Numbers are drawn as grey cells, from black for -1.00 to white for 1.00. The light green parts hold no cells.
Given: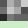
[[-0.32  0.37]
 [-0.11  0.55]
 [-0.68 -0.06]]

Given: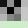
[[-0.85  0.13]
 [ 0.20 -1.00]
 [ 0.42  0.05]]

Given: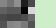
[[ 0.04 -0.10]
 [-0.25 -0.31]
 [-0.41 -0.47]]

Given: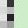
[[ 0.77 -0.58]
 [ 0.69  0.48]
 [ 0.78 -0.71]]

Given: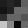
[[-0.77 -0.71]
 [-0.84 -0.74]
 [-0.64 -0.21]]

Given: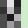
[[-0.36  0.78]
 [-0.60  0.47]
 [-0.38 -0.80]]
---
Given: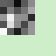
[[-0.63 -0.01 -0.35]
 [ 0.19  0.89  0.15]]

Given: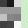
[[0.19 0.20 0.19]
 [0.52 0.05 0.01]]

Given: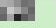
[[-0.09  0.56  0.36]
 [-0.19  0.28 -0.72]]

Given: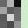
[[ 0.29 -0.29 -0.18]
 [-0.30  0.68 -0.15]]

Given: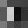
[[-0.31  0.62 -0.90]
 [-0.30  0.59 -0.87]]

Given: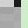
[[0.27 0.27 0.34]
 [0.36 0.36 0.32]]

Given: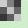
[[-0.29  0.52 -0.19]
 [-0.58 -0.26  0.57]]

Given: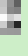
[[0.58 0.07 0.01]
 [0.98 0.61 0.76]]

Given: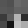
[[-0.31 -0.33 -0.23]
 [-0.54 -0.27  0.41]]
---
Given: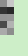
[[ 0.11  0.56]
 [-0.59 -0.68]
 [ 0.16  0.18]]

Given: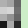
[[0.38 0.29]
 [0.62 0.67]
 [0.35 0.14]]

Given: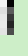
[[ 0.90 -0.98]
 [ 0.74 -0.29]
 [ 0.81 -0.55]]

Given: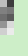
[[ 0.48 -0.52]
 [ 0.00 -0.07]
 [-0.14 -0.29]]

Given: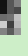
[[-0.86 -0.32]
 [-0.85 -0.31]
 [-0.15 -0.10]]

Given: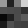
[[ 0.21 -0.74]
 [-0.38 -0.40]
 [-0.94 -0.74]]
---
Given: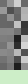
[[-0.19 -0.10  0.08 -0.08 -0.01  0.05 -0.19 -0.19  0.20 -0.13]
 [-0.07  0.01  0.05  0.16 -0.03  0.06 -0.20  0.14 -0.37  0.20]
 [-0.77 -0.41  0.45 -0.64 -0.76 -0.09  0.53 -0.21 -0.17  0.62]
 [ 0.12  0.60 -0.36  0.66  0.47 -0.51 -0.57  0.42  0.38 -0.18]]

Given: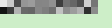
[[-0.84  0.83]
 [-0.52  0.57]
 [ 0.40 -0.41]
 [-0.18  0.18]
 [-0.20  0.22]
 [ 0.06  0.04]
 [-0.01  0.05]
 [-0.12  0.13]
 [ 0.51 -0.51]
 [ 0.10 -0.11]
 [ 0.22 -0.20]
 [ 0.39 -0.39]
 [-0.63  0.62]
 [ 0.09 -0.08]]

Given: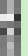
[[ 0.00 -0.04 -0.03 -0.44  0.01  0.83 -0.04 -0.04]
 [ 0.36  0.47  0.21  0.65 -0.06  0.88  0.39  0.38]
 [-0.05 -0.09 -0.13 -0.40 -0.16 -0.61 -0.06 -0.10]]

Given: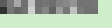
[[-0.62 -0.29]
 [-0.08 -0.04]
 [-0.21  0.31]
 [-0.11 -0.12]
 [ 0.62  0.52]
 [-0.10 -0.12]
 [ 0.04 -0.08]
 [-0.22 -0.14]
 [ 0.22  0.02]
 [-0.07  0.07]
 [ 0.51  0.17]
 [-0.04 -0.10]
 [-0.11 -0.10]
 [-0.11 -0.08]]

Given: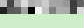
[[-0.75  0.50]
 [-0.30 -0.45]
 [-0.26  0.34]
 [ 0.26  0.71]
 [-0.95  0.37]
 [ 0.92  0.45]
 [ 0.53  0.61]
 [ 0.00  0.30]
 [ 0.35  0.28]
 [ 0.33  0.19]
 [-0.50 -0.52]
 [ 0.72 -0.23]]

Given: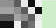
[[-0.87 -0.31  0.28  0.13]
 [-0.87 -0.31  0.28  0.13]
 [ 0.89  0.28  0.13 -0.27]
 [-0.38  0.13 -0.27  0.82]
 [-0.11 -0.27  0.82 -0.87]
 [ 0.90  0.82 -0.87  0.89]]
